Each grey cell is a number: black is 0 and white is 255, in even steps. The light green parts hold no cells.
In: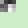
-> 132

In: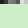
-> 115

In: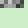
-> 169

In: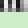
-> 168

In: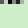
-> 7

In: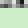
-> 181

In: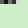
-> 20

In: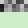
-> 110
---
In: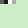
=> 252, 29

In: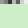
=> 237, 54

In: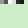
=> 249, 26

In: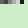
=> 211, 27

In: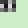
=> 216, 22

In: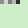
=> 211, 47
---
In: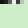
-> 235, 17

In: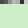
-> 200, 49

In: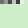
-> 238, 60

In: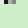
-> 232, 27

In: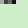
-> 224, 20

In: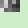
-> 226, 44

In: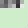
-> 232, 50

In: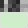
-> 195, 35
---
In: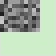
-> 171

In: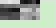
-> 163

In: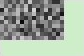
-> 141

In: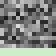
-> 27

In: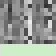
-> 108

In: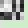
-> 187
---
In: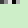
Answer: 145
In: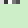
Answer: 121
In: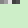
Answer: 133
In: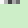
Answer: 168
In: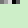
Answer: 118
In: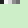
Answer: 142
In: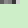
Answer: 126
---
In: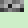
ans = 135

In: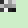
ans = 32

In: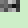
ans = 154

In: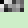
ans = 72

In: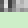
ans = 104

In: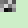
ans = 38

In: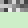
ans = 239

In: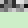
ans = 174
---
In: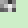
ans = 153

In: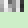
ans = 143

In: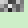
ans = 76

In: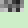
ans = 60

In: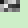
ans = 196

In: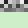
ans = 151

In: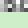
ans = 251
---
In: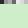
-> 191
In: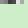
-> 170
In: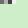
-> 240
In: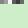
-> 107
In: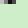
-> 72
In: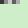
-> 172
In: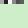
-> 95
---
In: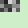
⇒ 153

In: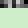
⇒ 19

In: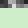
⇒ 78

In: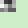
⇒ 247

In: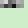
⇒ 128

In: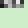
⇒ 24

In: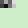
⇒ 61

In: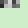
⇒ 40
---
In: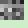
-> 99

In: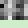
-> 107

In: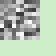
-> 204

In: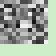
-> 241

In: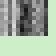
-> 51

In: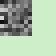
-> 71

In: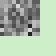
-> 164

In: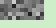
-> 110
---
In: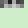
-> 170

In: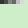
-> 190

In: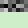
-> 73

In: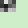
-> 196

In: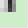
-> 67

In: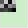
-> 43

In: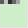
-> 104
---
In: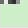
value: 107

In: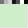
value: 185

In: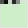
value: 80

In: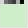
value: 112

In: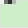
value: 114

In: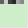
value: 137

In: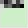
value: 170

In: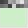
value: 197

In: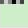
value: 136
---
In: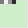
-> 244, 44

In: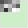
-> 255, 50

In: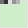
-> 223, 51

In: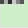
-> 199, 44

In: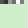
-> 251, 51

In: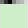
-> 215, 4
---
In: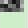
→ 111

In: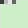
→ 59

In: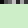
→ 8

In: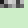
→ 119

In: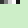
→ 52

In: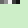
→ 104

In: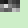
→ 118
